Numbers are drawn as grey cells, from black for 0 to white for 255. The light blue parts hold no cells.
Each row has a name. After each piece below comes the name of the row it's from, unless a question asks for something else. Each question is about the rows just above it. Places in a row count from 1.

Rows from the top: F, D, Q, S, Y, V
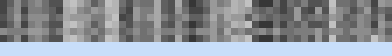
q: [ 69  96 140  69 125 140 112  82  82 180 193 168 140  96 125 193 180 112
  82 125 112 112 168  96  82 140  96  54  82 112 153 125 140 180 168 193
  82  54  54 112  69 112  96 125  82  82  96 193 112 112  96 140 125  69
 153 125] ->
S
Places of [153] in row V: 31 46 55
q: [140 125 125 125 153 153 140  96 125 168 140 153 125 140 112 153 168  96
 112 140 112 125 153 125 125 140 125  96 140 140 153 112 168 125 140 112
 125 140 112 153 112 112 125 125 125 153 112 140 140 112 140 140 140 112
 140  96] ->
Y
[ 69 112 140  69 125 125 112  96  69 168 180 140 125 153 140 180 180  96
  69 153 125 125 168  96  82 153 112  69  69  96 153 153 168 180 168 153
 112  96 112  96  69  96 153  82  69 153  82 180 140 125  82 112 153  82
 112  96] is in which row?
D
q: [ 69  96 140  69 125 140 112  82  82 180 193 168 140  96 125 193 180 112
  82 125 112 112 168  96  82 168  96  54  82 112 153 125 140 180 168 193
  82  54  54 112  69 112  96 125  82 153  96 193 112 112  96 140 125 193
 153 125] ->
V
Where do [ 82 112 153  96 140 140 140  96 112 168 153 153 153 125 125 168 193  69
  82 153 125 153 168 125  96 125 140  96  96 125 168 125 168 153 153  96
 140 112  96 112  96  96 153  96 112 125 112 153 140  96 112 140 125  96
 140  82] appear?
Q

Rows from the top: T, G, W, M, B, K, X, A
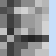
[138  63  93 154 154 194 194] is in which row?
A
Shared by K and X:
[169]
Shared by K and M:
[169]
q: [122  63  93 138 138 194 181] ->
T
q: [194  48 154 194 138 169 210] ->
B

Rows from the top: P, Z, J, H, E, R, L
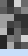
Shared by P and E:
[105]
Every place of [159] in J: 1 2
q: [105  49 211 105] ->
P
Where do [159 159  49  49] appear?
J
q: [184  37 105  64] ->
E

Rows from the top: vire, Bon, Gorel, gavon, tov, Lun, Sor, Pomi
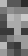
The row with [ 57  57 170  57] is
tov
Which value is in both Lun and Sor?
[155]
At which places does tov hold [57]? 1 2 4
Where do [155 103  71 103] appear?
Pomi

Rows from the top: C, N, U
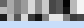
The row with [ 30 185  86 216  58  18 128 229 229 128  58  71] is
U
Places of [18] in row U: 6
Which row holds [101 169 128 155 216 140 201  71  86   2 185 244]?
C
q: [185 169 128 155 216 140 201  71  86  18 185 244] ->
N

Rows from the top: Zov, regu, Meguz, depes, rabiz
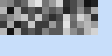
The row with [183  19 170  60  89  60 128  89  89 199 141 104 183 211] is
rabiz
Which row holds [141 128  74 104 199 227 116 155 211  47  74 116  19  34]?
Zov
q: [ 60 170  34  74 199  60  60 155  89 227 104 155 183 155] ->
depes
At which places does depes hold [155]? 8 12 14

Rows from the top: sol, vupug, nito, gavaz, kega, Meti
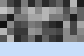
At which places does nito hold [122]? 3 4 8 9
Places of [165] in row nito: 5 6
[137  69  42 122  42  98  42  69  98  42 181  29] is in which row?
sol
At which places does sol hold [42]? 3 5 7 10
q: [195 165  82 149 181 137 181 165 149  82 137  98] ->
vupug

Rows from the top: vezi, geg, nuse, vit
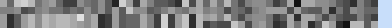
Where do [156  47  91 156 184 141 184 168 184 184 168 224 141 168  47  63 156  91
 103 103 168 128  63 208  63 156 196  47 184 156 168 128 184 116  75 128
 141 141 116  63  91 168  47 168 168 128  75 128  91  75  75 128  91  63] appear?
nuse
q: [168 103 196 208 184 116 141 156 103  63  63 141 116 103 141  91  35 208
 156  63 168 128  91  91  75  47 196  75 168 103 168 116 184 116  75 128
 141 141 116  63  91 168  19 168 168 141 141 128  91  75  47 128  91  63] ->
vezi
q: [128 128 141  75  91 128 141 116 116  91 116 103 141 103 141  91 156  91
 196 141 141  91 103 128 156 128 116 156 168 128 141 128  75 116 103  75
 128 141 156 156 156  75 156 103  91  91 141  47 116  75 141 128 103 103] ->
geg
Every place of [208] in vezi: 4 18

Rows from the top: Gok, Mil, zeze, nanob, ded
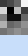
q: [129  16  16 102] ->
zeze
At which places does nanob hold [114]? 3
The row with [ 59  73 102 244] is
Gok
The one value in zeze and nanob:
[102]
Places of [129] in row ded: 2 4

